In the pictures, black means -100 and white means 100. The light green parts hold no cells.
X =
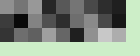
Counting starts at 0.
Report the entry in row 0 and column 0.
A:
13
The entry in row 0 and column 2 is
19
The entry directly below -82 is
36
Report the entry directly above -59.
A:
-53
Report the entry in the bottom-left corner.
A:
-59
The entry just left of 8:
-14
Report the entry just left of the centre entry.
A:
-37
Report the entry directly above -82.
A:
-76

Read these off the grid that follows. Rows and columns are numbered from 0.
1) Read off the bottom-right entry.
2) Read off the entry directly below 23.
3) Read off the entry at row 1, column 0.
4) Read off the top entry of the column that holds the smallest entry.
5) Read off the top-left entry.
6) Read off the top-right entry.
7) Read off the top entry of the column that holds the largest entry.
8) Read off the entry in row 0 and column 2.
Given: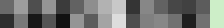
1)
-11
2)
-5
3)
-64
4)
-54
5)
-17
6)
-28
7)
57
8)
-39

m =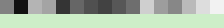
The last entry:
90
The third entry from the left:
41
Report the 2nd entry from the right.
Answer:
73
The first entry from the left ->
1
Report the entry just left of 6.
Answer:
23

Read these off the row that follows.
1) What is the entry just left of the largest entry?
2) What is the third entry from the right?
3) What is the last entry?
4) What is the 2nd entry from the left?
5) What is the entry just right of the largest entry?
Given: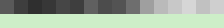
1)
57
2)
68
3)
62
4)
-51
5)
51

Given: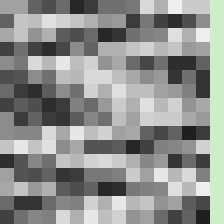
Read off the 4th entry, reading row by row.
-39
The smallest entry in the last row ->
-76
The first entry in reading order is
26
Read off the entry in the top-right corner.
59
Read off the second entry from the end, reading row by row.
-23
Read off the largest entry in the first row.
87
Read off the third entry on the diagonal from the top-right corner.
75
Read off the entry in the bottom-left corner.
-49
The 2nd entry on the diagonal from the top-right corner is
-39
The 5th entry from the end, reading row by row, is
26
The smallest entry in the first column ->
-65
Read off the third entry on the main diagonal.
15
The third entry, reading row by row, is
-23
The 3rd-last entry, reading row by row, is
-49
